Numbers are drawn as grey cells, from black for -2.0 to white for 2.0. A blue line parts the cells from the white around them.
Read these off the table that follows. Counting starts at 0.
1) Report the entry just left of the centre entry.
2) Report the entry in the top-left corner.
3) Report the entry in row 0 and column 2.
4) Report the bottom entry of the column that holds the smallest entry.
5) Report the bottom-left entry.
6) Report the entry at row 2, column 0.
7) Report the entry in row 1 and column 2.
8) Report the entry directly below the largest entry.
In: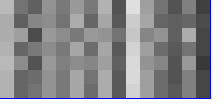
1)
-0.3
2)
0.9
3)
-0.5
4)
-0.9
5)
0.8
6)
0.7
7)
0.1
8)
1.2

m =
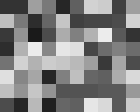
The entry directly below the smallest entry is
1.7
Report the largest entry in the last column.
1.4
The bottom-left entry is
-0.8
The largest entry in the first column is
1.5
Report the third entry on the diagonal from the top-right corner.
1.7
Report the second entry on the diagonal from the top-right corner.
-0.8
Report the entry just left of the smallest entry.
0.3
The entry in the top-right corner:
0.5
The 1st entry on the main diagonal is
-1.2
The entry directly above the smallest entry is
-1.3
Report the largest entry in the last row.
1.6
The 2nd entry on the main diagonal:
-0.1
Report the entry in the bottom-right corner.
1.2
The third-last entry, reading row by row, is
1.4
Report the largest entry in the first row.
1.3
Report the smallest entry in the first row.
-1.4
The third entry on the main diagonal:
-1.6
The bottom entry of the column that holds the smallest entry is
0.9
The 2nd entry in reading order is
-1.2

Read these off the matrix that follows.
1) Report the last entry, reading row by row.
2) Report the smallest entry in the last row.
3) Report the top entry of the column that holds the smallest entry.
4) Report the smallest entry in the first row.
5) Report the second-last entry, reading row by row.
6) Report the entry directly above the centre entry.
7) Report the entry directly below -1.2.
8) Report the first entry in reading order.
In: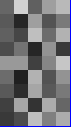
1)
0.7
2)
-1.1
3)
1.3
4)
-0.5
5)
0.0
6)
-1.4
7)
1.0
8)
-0.4
